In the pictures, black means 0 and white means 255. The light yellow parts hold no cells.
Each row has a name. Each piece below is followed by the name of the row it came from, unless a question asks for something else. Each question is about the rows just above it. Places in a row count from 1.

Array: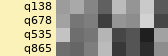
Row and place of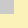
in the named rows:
q138, 7
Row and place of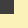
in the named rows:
q678, 4
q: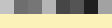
q535

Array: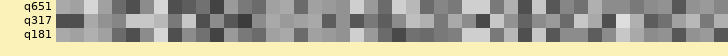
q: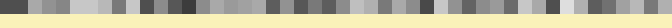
q317
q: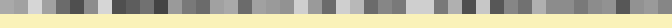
q651
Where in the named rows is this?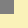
q181, 29
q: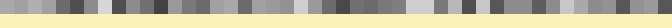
q181
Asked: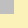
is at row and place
q317, 26

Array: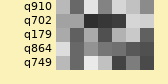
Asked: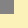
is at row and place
q910, 4
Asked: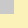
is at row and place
q179, 6
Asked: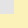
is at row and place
q910, 3
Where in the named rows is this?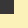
q702, 4
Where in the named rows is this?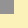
q864, 3
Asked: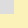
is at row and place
q864, 1

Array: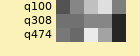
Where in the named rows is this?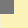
q474, 1
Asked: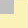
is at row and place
q100, 3
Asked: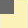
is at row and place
q474, 2
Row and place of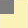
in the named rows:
q100, 5
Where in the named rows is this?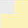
q474, 3

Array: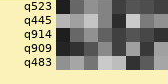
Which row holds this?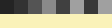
q909
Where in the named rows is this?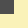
q523, 7
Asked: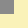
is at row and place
q909, 4
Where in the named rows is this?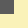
q483, 7
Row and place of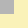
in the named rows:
q445, 1
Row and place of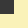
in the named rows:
q909, 7

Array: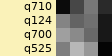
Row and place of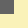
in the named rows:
q124, 2
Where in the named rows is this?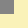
q124, 1
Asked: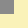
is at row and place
q700, 2
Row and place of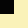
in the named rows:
q525, 4
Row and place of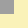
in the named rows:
q700, 1
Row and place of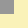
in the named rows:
q525, 3
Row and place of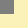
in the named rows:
q525, 1

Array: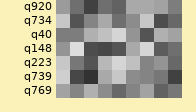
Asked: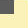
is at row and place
q148, 8
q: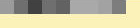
q920
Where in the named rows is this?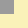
q920, 1

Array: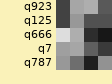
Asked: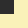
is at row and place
q666, 3
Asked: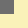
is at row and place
q787, 2
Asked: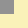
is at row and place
q787, 4
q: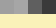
q7
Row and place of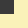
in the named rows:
q7, 4
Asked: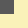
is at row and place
q923, 4
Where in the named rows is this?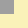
q7, 1

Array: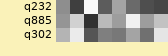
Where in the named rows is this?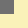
q302, 7
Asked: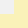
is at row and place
q885, 6
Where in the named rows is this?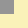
q885, 1

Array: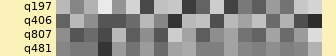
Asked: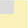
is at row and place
q807, 19
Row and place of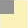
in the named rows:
q197, 5
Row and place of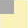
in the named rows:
q481, 10
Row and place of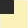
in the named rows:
q406, 19

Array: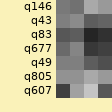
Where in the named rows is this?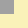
q607, 2
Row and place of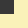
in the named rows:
q677, 3
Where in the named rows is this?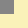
q677, 2
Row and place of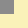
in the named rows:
q43, 2
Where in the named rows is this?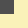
q49, 4
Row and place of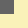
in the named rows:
q43, 4

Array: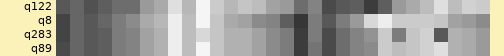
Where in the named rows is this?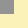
q283, 23
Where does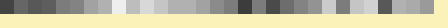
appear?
q283
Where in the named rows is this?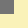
q89, 19
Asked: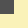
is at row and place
q122, 3

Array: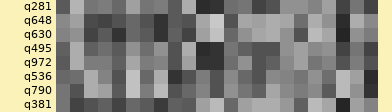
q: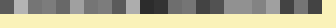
q281
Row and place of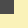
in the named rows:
q648, 3
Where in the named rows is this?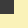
q381, 8
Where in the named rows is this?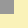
q381, 17
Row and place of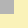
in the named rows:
q281, 2

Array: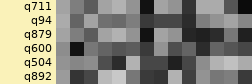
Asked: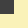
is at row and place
q892, 10
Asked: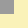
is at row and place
q892, 1

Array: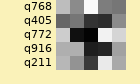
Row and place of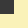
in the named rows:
q211, 3
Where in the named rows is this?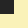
q916, 4
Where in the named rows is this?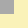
q211, 5

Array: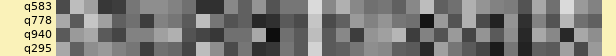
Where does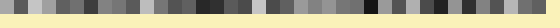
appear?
q778
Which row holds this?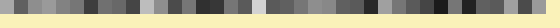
q295
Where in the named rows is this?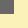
q295, 9
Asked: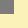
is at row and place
q583, 33

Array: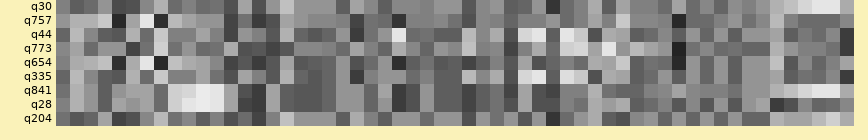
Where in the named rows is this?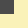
q30, 5
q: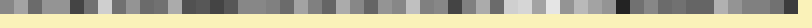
q773
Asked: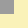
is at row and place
q28, 40
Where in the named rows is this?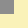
q30, 49
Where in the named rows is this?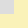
q335, 37
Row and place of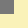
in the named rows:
q44, 54

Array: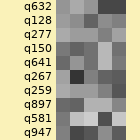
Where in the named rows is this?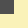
q581, 4
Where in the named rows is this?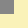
q897, 5
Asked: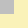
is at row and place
q581, 2

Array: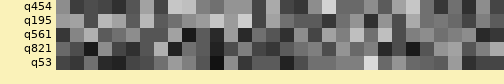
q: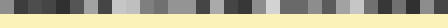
q454
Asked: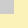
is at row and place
q195, 14
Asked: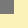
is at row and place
q195, 28
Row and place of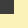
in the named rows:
q454, 2
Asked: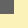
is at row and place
q53, 27
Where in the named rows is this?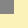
q561, 2

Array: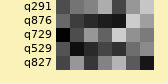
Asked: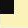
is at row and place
q529, 2
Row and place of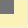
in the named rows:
q291, 2
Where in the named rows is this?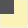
q529, 1
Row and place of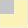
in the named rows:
q291, 7
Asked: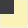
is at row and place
q876, 2
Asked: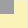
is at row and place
q876, 7

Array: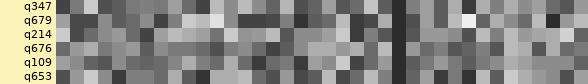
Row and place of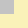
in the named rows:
q347, 23
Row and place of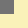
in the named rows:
q214, 12
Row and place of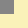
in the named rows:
q109, 9
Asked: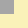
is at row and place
q214, 35
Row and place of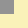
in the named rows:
q214, 14
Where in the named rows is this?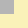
q347, 17

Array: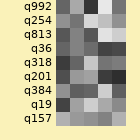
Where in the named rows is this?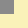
q19, 5
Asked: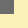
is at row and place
q36, 3

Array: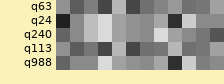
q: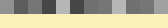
q113
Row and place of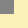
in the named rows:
q63, 8

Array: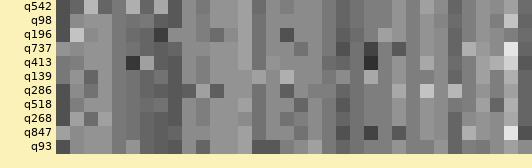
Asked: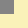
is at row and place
q98, 28
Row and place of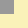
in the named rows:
q737, 31

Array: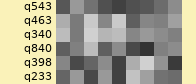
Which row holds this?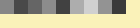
q398
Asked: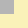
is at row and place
q340, 4
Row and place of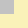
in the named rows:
q233, 6
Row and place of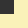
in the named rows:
q840, 7
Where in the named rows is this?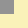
q398, 8
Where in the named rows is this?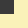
q398, 9

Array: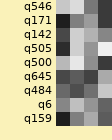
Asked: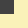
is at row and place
q645, 3
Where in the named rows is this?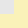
q500, 2
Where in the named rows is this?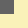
q6, 4

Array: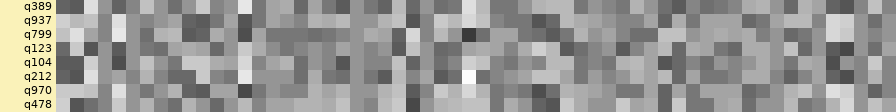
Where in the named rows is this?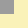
q212, 39
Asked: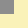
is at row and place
q123, 16
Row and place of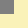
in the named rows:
q799, 51

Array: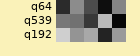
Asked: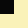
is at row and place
q539, 5
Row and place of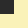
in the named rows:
q64, 1
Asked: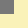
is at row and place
q539, 1
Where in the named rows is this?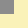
q64, 2
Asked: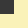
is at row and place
q539, 3

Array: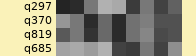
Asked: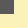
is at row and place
q819, 1
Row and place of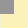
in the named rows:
q370, 1
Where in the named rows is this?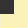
q819, 3
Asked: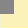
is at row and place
q819, 7
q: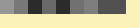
q370
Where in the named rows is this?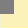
q370, 7
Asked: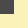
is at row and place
q819, 8

